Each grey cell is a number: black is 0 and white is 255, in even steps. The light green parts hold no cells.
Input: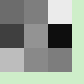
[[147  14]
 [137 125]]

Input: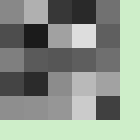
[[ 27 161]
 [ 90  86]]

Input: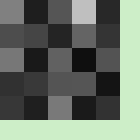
[[69 36]
 [25 97]]

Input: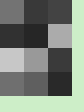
[[ 38 171]
 [153  58]]

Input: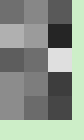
[[155  37]
 [110 223]]

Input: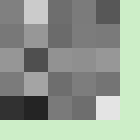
[[151 107]
 [ 79 146]]

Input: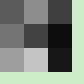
[[ 66  14]
 [196  22]]

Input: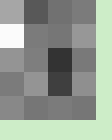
[[122 118]
 [126  51]]
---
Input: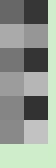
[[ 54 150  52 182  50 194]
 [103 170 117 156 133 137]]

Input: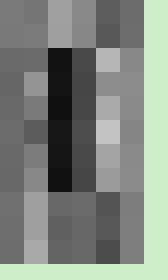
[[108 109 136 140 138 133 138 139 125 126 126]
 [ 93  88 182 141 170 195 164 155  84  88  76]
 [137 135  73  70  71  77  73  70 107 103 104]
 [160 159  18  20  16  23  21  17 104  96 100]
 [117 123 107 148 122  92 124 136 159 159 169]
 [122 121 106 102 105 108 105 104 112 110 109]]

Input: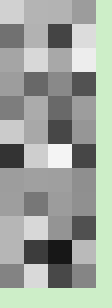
[[156 220 237  82 157 150  70 143 144  80 186 133]
 [179  68 168 137 105  71 244 159 156 148  23  72]
 [180 178 216 104 171 168 206 160 119 216  60 217]
 [209 113 165 157 125 203  51 157 158 182 182 131]]

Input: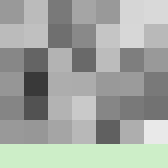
[[217 185 153 121 114 233]
 [214 215 126 155 121 174]
 [153 197 188 153 134  96]
 [165 137 105 172 201 184]
 [121 111 179 173 179 165]
 [187 192 100  57  82 151]
 [153 187 135 150 133 153]]

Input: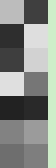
[[ 63 222 210 118  41 155 126]
 [188  46  62 223  34 130 110]]

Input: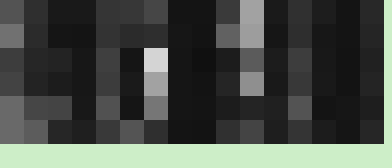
[[ 40  37  33  36  30  38]
 [ 20  20  19  19  22  21]
 [ 29  23  24  25  20  28]
 [ 48  46  61  56  83  52]
 [ 26  22  28  25  32  30]
 [162 157  91 143  36  68]
 [ 58  97  28  37  28  48]
 [ 20  19  16  19  20  19]
 [ 20  22  21  21  21  20]
 [ 70  46 212 162 118  47]
 [ 55  43  21  26  21  84]
 [ 53  51  63  60  81  57]
 [ 25  20  23  23  24  31]
 [ 25  21  35  28  68  38]
 [ 47  43  38  35  70  92]
 [ 83 113  61  67 105 105]]

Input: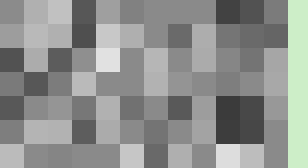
[[123 101 166 168 152 138 138]
 [ 82 106 116 138  72  71 189]
 [ 66 117 134 126  59  61 221]
 [138 173 171 138 157 163 138]
 [138 106 138 148  89 138 175]
 [138 138 182 178 138 116 105]
 [129 175 138 138 113 138 198]
 [159 200 225 138 177 171 138]
 [ 87  79 143 186 119  93 138]
 [193 176  92 124 149 178 133]
 [176 185 172  87 138 180 138]
 [139 157  82 122  88 126 187]]
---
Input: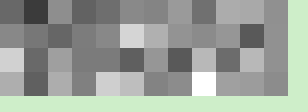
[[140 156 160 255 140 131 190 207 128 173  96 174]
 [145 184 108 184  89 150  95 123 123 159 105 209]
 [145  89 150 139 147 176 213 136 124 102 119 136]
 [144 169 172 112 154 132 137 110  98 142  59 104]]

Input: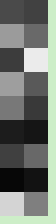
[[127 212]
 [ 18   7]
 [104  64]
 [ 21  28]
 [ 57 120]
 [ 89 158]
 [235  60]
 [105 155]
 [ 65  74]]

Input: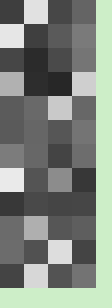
[[115  83 215  68]
 [ 68 221  81 108]
 [ 94  86 175 107]
 [ 70  69  73  56]
 [ 55 140  84 234]
 [109  68 103 124]
 [116  86 102  90]
 [103 201 105  91]
 [207  39  45 177]
 [117  74  43  70]
 [122  90  63 230]
 [100  71 225  62]]

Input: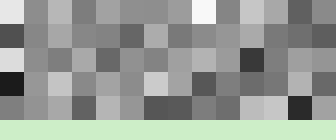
[[162  42 198 188 110 125  89  86 150 181  98 168 147 127]
 [105 179 119 108 126  87 163 203 140 163 137 196 151  27]
 [149 159 126  57 155 179 160 131 145 104 169 126 141 220]
 [ 94 111 121 170 150 139 121 172 102 131 135 167 135  80]
 [138  96 168 198 133 248 156 142 143 162 125 183 141 231]]

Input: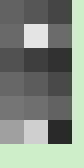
[[ 40 206 159]
 [ 98 111 117]
 [ 72  92 102]
 [ 50  63  81]
 [106 228 105]
 [ 68  86  99]]

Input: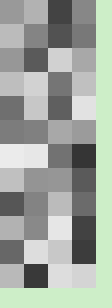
[[212 221  57 185]
 [ 60 200 221 103]
 [ 66 230 137 178]
 [107 187 131  86]
 [ 90 150 148 192]
 [ 53 114 231 235]
 [155 168 128 124]
 [226  95 199 111]
 [192 117 210 190]
 [168 209  90 151]
 [120  82 132 187]
 [135  67 178 153]]

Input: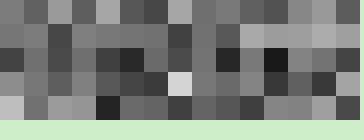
[[ 73 159 130 133  63  86 100  64 100 106  36 149 155 113 190]
 [164  57  96  56 132 106 119 212  59  69  88 128  94 119 141]
 [ 68 115 131  25 121  39 115  75 106  41  64 111  74 112  67]
 [159 172 158 156 169  88 113  65 113 116 120 127  71 124 118]
 [ 92 153 135  82  96 121 111 166  71  87 166  94 154  97 124]]
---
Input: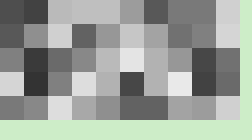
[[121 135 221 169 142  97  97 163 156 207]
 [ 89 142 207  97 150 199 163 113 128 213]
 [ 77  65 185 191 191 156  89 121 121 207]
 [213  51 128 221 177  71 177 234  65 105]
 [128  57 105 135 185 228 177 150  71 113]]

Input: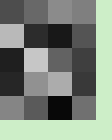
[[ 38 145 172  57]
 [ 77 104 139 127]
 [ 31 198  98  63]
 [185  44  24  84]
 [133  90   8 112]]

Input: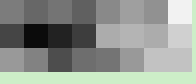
[[124 103 116  96 137 159 145 242]
 [153 130  77 110 116 153 194 194]
 [ 69  11  34  61 172 180 172 208]]

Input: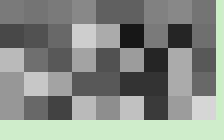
[[150 199 163  88  88  51  51 170 104]
 [122 116 122 135  96  96 129 135 116]
 [ 72  80 104 206 170  23 122  37 110]
 [185 110  88 163  80 156  37 170  88]
 [150 104  66 185 142 193  58 156 214]]

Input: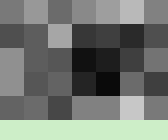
[[ 79  93 166  55  63  42  79]
 [121 152 107 137 158 185 129]
 [144  86  99  36  10 107  63]
 [144  93  86  17  29  63 115]
 [ 99 107  71 129 129 199 121]]

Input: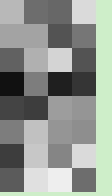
[[ 90 224 237 109]
 [ 96 176 212  83]
 [ 68  61 156 149]
 [125 192 149 141]
 [ 61 198 133 218]
 [184 109 103 218]
 [163 163  83 117]
 [ 17 125  30  53]]

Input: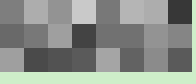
[[105 120 159  67 113 113 147 133]
 [126 173 147 201 120 181 173  55]
 [159  74  82  90 165  98 139  90]]

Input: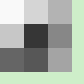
[[249 213 179]
 [101  87 164]
 [199  54 135]]
